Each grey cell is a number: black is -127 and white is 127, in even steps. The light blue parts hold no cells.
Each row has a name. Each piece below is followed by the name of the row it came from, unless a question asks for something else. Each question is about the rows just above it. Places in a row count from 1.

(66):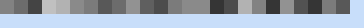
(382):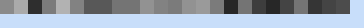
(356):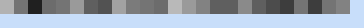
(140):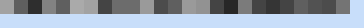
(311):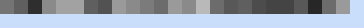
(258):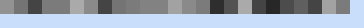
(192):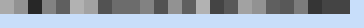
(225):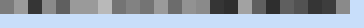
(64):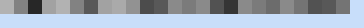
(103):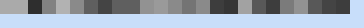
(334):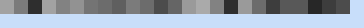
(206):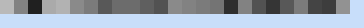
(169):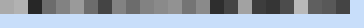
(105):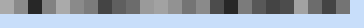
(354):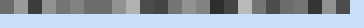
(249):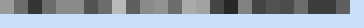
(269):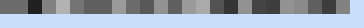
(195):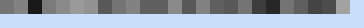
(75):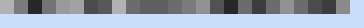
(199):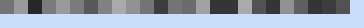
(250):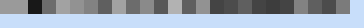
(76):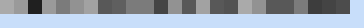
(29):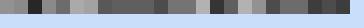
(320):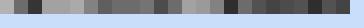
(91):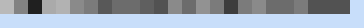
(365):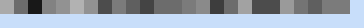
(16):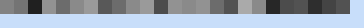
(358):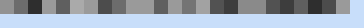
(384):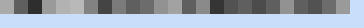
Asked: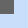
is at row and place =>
(334), 13
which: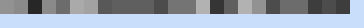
(29)

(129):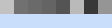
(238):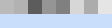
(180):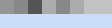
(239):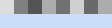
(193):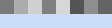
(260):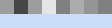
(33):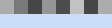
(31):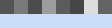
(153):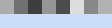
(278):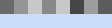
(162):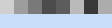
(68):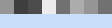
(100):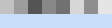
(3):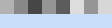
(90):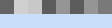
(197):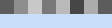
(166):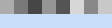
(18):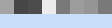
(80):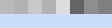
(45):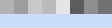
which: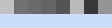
(129)
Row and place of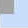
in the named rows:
(18), 1
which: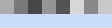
(166)
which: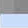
(180)
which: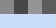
(3)
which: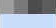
(162)

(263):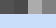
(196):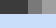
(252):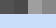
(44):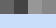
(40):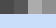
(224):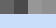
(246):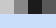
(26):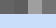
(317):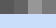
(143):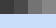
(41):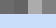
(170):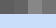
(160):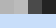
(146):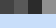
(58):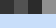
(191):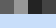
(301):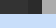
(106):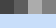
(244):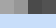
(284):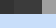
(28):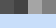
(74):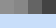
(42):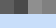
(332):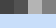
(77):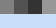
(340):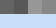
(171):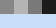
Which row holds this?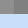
(42)
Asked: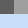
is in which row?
(26)
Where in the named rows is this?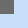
(41), 1
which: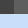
(106)

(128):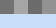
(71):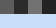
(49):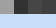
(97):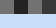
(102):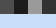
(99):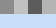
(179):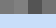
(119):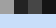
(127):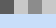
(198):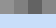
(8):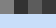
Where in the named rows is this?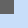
(198), 3
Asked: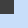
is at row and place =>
(49), 4
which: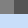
(179)
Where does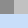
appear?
(99)
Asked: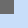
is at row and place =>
(128), 3

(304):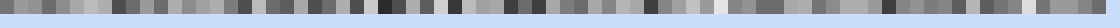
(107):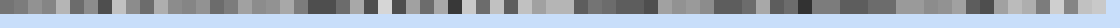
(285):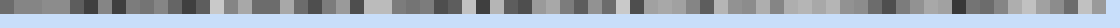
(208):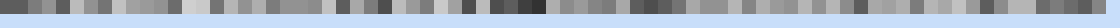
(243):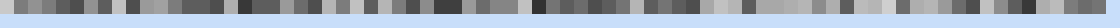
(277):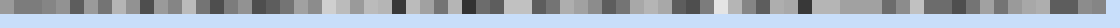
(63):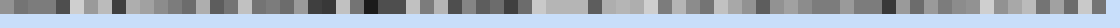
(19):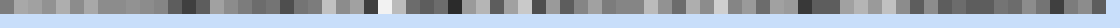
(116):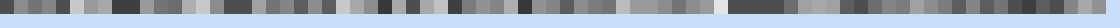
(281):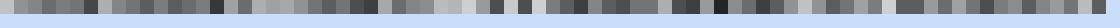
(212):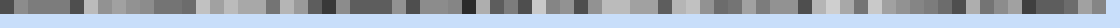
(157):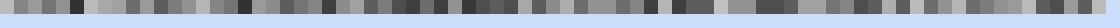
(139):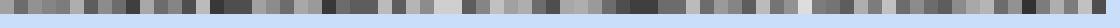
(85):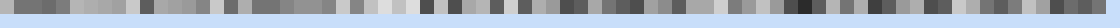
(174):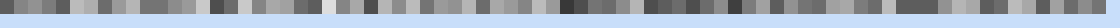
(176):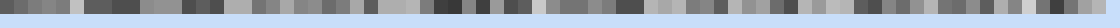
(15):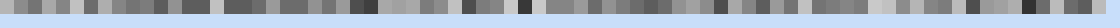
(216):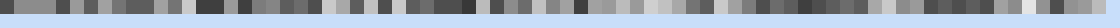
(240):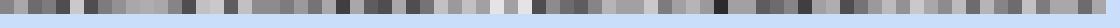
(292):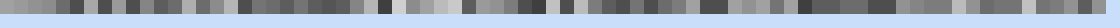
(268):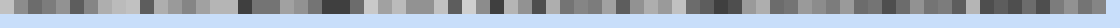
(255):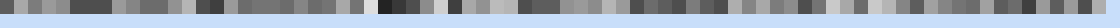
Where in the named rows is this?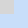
(107), 28
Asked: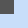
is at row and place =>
(292), 24
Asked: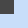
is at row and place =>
(281), 7
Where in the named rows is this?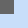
(285), 13
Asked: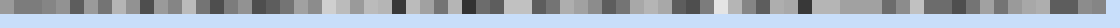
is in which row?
(277)
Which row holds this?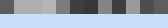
(176)

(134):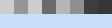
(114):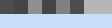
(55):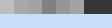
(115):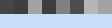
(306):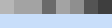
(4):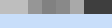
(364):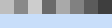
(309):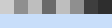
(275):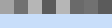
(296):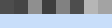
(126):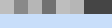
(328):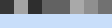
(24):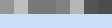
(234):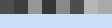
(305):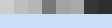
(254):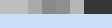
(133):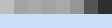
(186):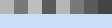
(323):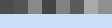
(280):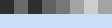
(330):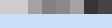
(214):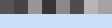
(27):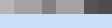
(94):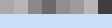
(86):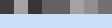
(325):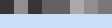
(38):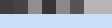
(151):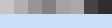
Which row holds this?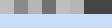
(126)
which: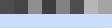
(296)
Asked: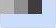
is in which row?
(134)
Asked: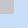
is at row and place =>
(151), 1
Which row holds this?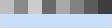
(364)
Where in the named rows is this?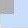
(151), 2
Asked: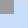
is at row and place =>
(94), 6

